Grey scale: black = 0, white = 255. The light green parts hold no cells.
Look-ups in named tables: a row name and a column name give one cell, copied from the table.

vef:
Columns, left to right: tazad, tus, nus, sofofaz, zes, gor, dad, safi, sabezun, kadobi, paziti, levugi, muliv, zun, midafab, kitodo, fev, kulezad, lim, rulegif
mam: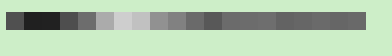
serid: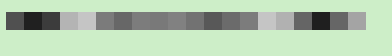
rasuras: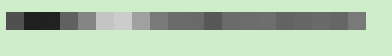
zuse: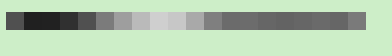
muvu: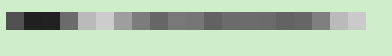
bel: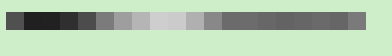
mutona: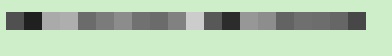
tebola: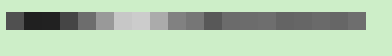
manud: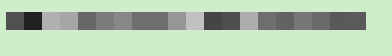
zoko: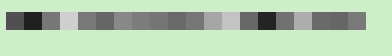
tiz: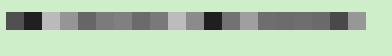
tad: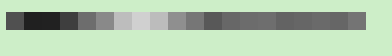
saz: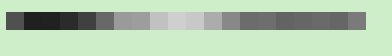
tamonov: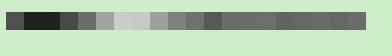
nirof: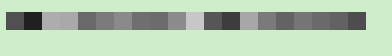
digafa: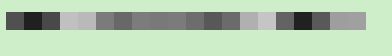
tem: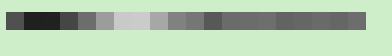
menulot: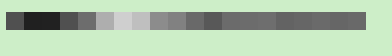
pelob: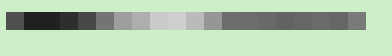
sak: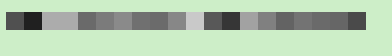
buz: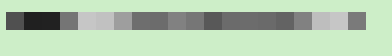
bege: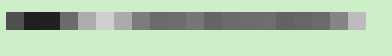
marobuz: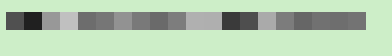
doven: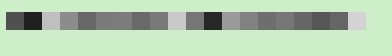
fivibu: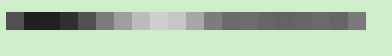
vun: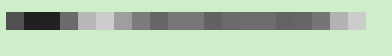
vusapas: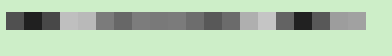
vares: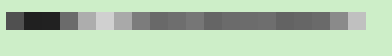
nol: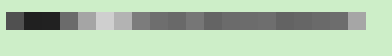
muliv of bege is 107
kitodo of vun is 99
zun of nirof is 167
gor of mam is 171
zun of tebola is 108
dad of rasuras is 204
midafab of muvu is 107
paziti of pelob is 186
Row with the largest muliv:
zoko

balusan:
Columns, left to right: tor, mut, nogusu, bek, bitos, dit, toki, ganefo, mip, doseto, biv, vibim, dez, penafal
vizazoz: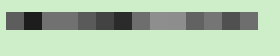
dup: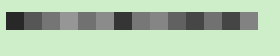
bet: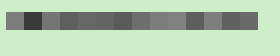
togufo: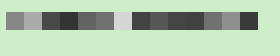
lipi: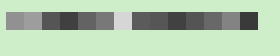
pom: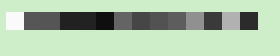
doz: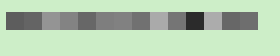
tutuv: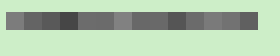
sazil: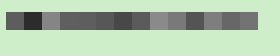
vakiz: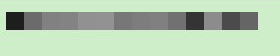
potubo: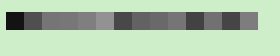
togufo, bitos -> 99
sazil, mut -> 44
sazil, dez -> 103
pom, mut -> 86
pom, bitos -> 34
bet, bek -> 95
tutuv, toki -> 129
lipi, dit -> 120
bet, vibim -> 126
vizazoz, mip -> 142
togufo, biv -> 66
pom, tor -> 250
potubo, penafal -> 125
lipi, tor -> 145

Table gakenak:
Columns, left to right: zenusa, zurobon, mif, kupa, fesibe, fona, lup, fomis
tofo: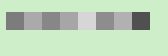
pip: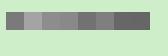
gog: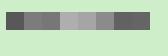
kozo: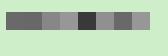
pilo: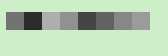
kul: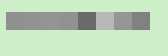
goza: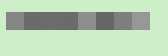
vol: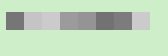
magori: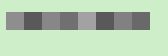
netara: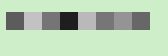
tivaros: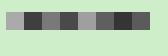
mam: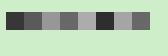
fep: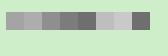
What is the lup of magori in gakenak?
129
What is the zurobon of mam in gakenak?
90
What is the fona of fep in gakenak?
190
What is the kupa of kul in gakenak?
145
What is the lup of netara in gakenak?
148
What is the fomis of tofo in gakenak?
80
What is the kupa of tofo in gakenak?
166
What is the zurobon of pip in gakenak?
164
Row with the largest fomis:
vol

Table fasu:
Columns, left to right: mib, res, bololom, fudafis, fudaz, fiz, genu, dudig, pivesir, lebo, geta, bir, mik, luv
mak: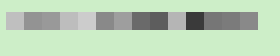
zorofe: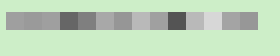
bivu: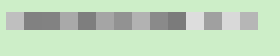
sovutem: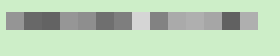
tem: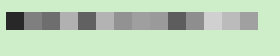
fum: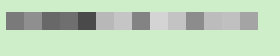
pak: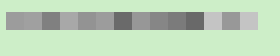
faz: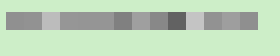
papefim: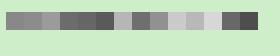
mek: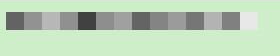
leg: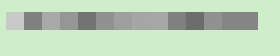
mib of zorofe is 159
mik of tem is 187
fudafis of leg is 150
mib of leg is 201
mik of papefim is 104
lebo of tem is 93
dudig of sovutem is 213
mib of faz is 144
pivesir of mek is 132

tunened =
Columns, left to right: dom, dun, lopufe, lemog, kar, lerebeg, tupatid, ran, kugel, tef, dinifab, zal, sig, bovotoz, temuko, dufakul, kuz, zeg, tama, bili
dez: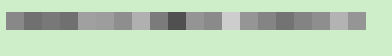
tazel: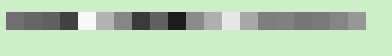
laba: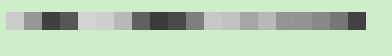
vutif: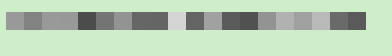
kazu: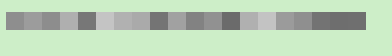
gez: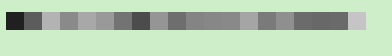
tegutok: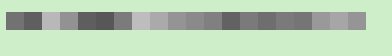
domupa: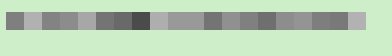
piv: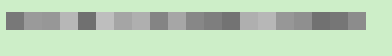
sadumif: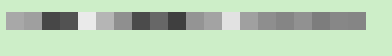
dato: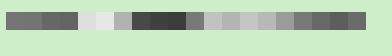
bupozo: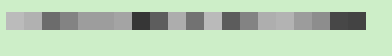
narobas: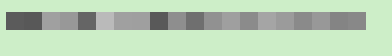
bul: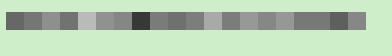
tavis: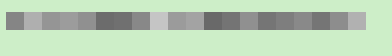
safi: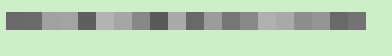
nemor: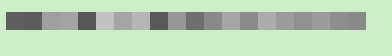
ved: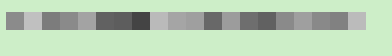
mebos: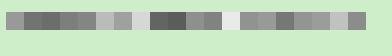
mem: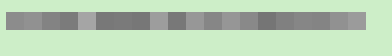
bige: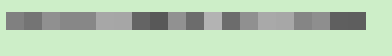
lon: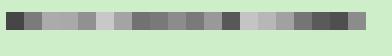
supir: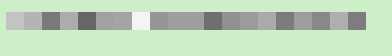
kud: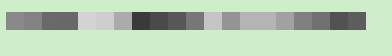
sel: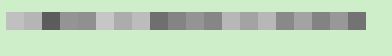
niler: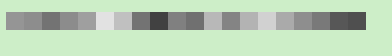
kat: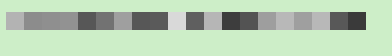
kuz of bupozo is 156
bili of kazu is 111
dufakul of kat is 184
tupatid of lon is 164
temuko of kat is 158
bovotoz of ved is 110
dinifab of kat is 95
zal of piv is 126
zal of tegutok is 128
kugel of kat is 90
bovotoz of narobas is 139
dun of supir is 180
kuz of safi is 142
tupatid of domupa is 105
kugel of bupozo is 93
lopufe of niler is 115

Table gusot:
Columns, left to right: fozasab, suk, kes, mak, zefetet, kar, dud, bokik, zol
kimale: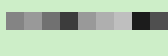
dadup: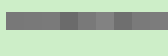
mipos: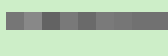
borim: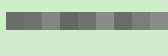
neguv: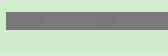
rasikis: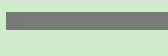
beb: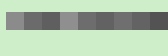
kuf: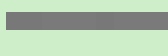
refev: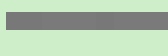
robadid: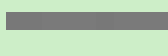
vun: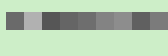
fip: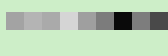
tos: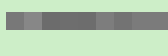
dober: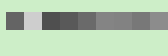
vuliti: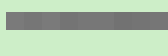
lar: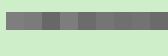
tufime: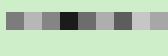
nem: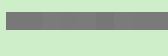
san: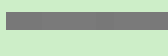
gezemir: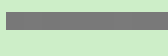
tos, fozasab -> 120
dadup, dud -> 111
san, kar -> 120
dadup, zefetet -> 121
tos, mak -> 110
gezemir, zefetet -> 121
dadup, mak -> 107
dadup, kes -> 122
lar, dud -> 112
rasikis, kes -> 121
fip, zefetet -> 159
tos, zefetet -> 109
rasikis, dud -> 122
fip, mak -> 213
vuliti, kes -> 122
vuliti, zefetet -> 119
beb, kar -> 98

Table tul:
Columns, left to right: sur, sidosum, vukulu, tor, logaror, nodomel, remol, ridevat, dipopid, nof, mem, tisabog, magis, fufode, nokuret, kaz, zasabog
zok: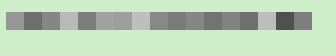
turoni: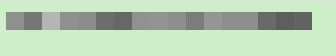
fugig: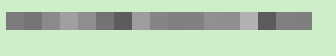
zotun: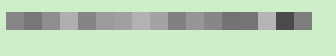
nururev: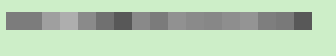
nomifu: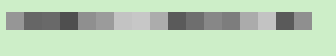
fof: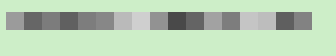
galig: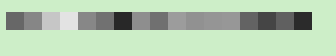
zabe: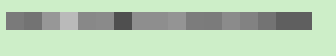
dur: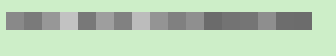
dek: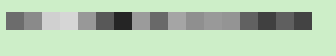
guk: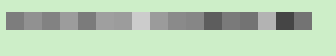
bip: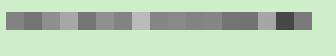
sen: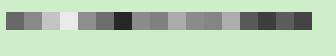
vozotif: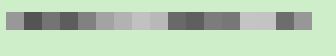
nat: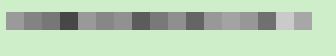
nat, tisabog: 152
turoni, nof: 142
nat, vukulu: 119
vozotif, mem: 95
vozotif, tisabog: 124
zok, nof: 123
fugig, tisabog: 144
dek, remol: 37
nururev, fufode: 148
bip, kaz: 71
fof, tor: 96
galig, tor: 227
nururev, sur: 124
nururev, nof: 145
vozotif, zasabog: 151
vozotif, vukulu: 116
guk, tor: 156
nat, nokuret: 112

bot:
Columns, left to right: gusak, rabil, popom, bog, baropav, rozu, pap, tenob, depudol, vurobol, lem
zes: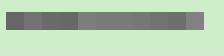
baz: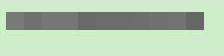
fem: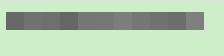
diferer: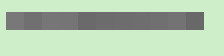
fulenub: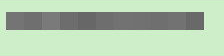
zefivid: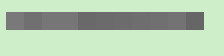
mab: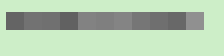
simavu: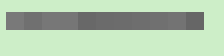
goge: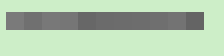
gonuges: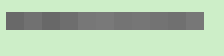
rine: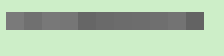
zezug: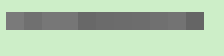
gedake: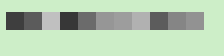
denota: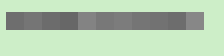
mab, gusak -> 100
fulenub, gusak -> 116
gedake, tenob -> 177
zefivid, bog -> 118
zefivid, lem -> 102
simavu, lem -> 102
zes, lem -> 129
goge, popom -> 120
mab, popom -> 112
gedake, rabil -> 91
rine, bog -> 118
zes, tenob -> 119
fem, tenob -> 118
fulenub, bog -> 109
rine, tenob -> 109
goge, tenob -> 109
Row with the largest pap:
gedake

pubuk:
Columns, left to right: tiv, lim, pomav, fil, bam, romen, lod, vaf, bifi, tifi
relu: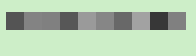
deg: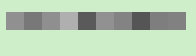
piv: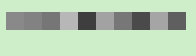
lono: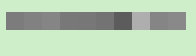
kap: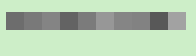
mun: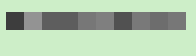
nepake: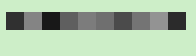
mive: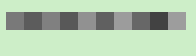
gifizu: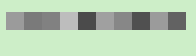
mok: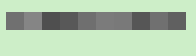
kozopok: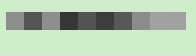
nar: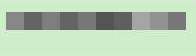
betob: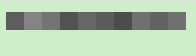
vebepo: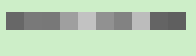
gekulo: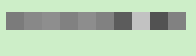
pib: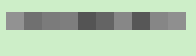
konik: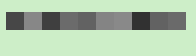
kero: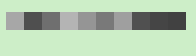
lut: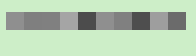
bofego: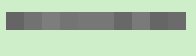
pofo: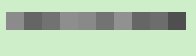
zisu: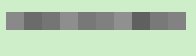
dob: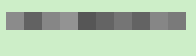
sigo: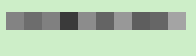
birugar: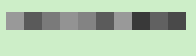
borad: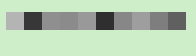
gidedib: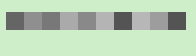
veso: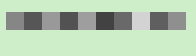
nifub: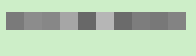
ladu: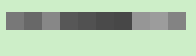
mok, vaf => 86
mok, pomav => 79
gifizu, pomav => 129
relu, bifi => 55
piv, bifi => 165
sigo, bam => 140

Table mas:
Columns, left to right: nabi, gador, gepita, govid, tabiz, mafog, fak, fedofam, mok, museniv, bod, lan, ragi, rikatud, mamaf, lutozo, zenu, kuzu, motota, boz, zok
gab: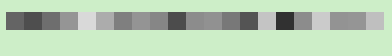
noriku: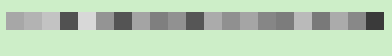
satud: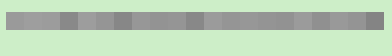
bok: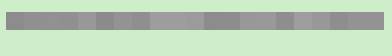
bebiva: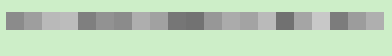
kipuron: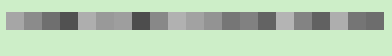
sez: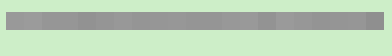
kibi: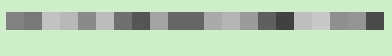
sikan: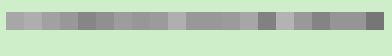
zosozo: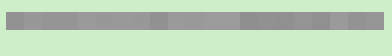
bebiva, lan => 151
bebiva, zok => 175
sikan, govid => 152
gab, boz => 149
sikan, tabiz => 134
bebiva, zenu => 165
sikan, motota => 149
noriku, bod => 86
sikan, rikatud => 166
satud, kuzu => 144
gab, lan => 145
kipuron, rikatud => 129
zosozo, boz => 147
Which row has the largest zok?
gab

